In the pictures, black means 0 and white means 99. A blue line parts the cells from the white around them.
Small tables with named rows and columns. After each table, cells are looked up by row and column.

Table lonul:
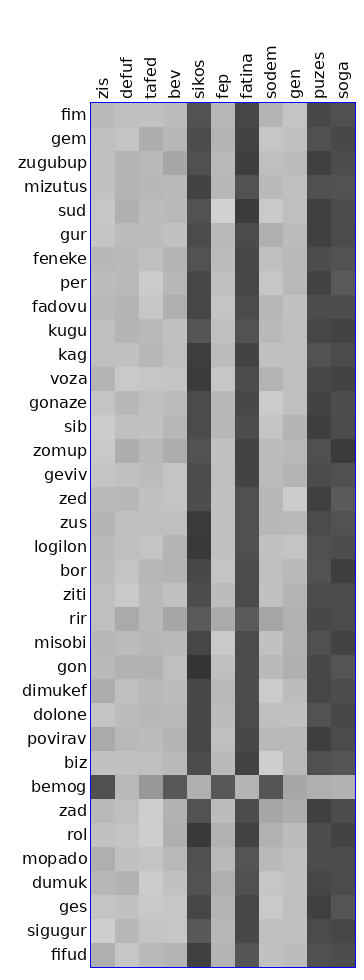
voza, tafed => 77
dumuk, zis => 71
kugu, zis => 74
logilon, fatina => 31
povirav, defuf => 72
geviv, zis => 76
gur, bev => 75
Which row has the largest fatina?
bemog

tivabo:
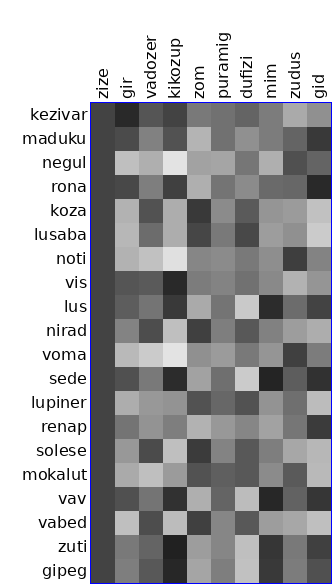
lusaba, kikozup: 67
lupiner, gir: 67
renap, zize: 26
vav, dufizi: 73
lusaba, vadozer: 42
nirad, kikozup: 74
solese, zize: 26
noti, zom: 52
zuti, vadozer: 39
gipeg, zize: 26
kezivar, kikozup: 26

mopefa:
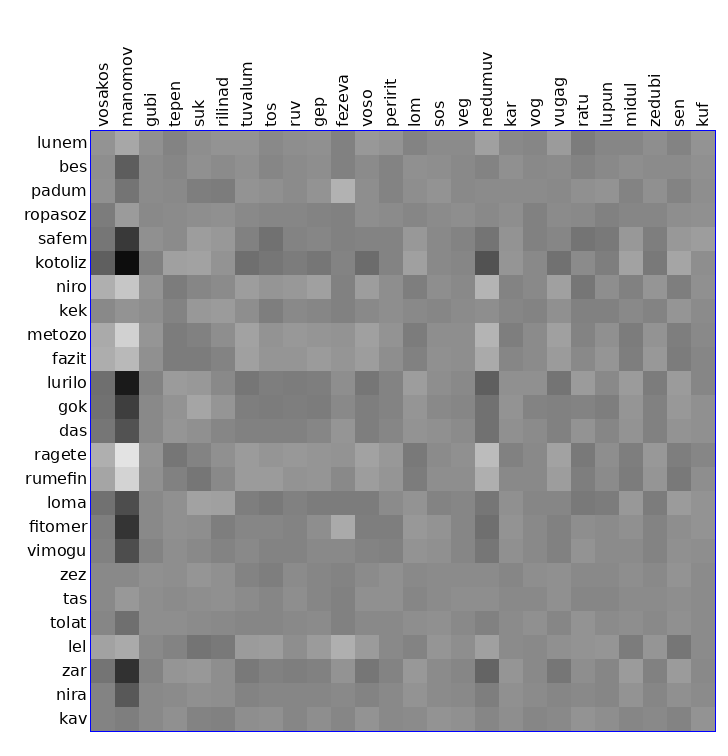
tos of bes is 52
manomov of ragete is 88
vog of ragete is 53
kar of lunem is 53
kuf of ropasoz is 56
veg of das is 54
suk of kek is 59
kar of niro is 51
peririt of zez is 56
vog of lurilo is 56
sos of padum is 57
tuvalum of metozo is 63
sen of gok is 59

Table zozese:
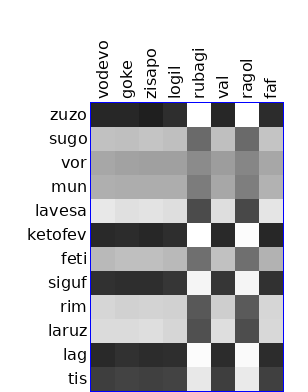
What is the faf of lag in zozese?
17
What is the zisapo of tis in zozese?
25
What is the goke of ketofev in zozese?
17
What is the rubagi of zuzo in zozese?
99
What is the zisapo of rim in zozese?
82
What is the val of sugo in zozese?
74
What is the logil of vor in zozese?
62
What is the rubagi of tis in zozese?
90
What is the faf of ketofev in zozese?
15
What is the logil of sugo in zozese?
74
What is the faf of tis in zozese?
25
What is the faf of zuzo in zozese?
17
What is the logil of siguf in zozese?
21
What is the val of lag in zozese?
17
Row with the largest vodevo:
lavesa

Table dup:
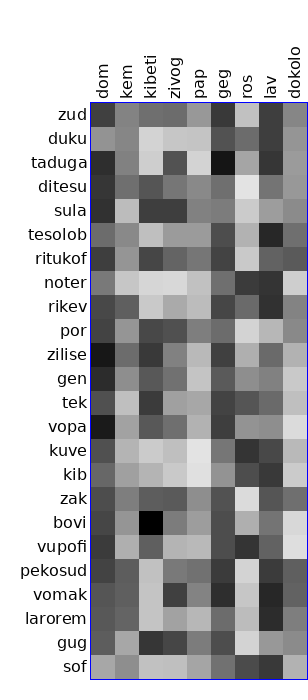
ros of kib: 30
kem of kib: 62
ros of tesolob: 69
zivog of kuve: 74
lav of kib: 22
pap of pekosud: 44
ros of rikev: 41
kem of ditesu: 43
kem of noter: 77
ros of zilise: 68
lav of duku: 24
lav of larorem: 17
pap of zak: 55
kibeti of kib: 70
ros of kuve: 20
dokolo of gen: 78
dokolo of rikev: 51

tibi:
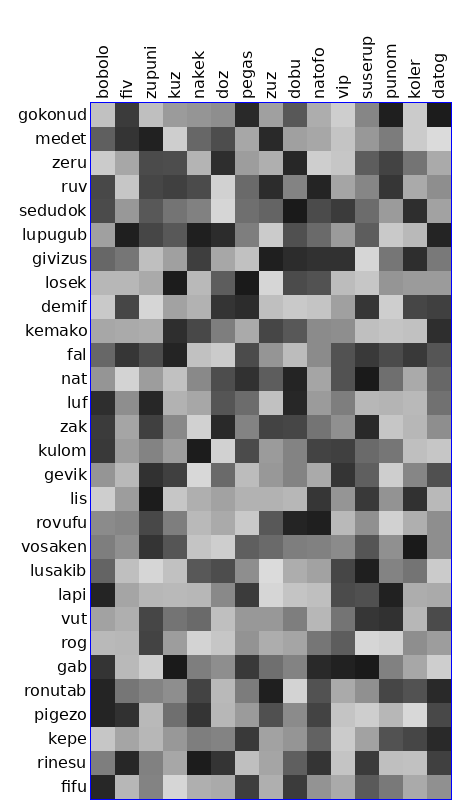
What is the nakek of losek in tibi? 72
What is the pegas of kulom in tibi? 29
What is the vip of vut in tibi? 45
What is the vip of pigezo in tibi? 76
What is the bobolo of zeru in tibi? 79
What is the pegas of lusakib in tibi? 55
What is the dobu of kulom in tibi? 51
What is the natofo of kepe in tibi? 38
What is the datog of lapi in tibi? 66
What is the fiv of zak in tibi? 64
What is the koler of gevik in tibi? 52
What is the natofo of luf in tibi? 60
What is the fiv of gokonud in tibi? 23
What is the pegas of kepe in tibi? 22
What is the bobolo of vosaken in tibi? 49
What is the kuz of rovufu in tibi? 49
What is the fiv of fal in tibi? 21
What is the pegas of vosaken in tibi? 37
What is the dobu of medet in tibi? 62
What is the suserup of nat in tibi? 10

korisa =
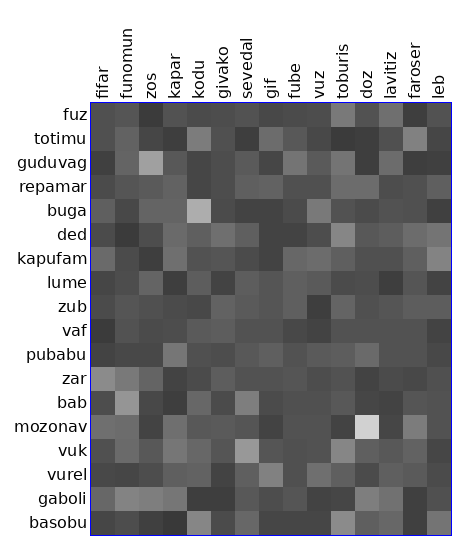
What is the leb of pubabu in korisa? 28
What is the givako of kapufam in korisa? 33
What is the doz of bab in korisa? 27
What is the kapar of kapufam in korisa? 43
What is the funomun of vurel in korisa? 27
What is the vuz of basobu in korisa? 27
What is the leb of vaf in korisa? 26
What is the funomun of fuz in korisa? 33
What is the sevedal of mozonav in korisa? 33
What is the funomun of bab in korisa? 58
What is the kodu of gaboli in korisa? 24
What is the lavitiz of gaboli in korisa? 44
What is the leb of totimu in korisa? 27
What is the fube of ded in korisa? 26
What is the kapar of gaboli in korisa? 46
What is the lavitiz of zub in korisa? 33
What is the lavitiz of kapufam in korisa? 31
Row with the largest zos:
guduvag

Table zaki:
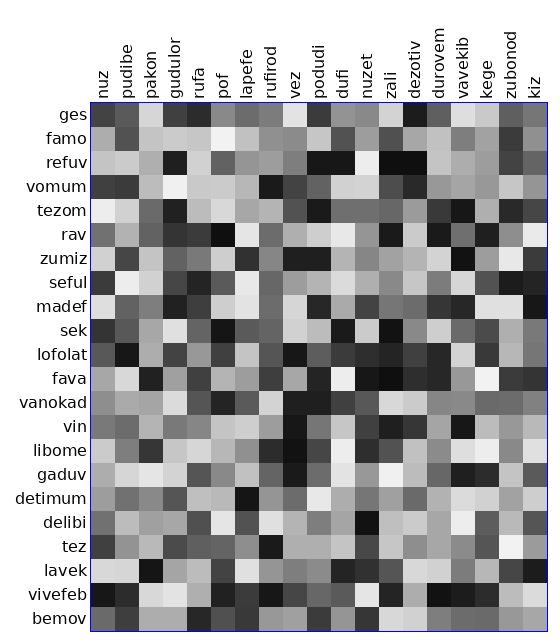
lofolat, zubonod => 71
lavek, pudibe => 83
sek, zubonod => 68
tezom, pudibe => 81
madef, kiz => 9
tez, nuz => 25
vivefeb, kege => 17
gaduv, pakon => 89

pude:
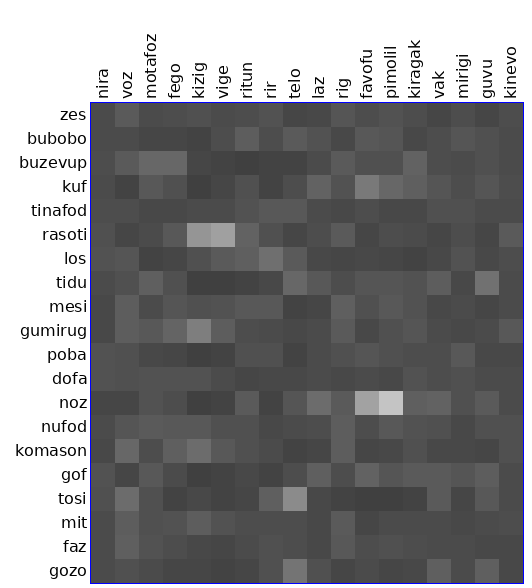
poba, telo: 26
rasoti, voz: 27
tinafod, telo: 34
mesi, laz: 27
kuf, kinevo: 30
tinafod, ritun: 32
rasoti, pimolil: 30
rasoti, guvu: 27
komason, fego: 37
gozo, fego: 27
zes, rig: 33
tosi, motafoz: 31
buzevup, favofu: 31
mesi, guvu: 27
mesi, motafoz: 29
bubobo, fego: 27
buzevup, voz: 35
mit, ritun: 30
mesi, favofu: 31
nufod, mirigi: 28

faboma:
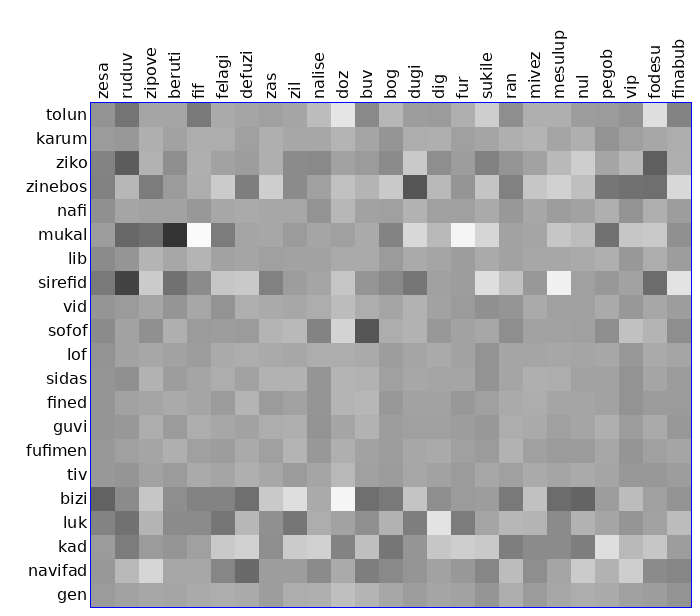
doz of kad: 51
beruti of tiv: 60
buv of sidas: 69
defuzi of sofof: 60
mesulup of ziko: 72
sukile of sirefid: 86
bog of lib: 60

